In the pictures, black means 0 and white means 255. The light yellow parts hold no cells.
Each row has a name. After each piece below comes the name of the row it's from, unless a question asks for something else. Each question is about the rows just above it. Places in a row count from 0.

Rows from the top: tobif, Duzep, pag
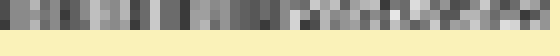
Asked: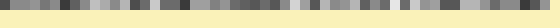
Duzep
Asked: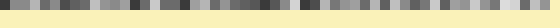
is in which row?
pag
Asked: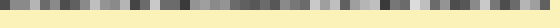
tobif
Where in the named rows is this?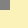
Duzep, 21
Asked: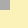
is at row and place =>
Duzep, 10
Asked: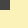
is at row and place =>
tobif, 13

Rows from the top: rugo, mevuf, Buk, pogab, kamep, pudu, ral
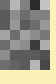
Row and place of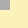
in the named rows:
kamep, 4
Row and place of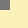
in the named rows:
pogab, 4
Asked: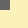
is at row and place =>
ral, 1
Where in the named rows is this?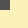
pudu, 4
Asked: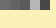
ral

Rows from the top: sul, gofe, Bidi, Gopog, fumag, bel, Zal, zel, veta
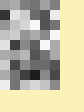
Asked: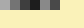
zel
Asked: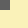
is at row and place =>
fumag, 3
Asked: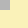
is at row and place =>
bel, 2

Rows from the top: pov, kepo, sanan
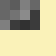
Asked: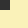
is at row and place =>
sanan, 2
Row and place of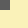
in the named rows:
pov, 1
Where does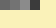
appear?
kepo
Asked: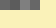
pov
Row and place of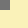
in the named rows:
kepo, 1

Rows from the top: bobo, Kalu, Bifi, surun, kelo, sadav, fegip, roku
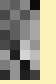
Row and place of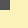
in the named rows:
Kalu, 2
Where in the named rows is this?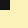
fegip, 2
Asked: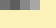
Bifi
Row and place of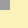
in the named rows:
sadav, 0
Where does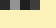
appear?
roku

